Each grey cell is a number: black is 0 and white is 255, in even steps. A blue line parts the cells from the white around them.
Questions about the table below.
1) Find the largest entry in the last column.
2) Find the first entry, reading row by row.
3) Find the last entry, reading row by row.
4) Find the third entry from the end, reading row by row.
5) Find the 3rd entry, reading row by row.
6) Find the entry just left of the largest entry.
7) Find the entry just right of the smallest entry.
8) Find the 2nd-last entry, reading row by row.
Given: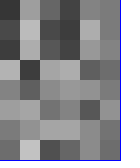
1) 146
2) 54
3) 109
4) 102
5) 102
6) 109
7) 158
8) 139

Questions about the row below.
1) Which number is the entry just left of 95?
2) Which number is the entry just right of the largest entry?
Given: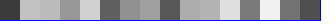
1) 209
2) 115

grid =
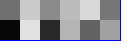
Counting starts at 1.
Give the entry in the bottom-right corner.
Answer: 161
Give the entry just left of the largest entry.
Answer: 7
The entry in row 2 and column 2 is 225
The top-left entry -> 112

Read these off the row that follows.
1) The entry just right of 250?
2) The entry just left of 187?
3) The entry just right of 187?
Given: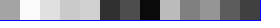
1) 224
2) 10
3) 128

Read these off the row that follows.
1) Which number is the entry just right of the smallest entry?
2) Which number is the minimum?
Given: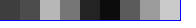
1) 91
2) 12

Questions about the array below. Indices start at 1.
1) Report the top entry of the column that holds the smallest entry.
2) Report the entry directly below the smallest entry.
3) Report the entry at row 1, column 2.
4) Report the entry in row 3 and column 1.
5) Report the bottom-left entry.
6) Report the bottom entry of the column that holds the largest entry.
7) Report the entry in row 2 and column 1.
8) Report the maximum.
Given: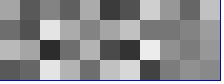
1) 131
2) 228
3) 89
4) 185
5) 89
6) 66
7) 110
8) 236

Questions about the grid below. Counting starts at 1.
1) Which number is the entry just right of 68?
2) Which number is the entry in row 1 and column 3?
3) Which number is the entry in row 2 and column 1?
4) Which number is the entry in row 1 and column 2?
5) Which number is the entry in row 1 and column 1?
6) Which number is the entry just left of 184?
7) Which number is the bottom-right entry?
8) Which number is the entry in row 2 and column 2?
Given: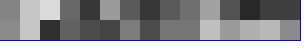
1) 125
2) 218
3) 139
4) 198
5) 132
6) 176
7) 139
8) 198

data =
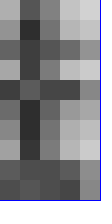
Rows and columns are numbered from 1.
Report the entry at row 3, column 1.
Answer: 99
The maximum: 210
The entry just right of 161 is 54
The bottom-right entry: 135
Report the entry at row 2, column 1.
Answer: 147
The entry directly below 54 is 77
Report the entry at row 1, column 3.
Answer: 129
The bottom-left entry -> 77
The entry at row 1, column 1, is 175
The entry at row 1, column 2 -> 85

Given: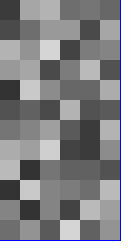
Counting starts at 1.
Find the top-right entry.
103
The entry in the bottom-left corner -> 110
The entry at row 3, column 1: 179
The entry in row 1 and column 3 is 179
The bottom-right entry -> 147
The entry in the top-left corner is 59
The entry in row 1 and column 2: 166
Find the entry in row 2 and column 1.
74

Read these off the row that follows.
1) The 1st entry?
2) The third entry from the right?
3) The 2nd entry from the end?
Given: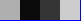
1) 175
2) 11
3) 53
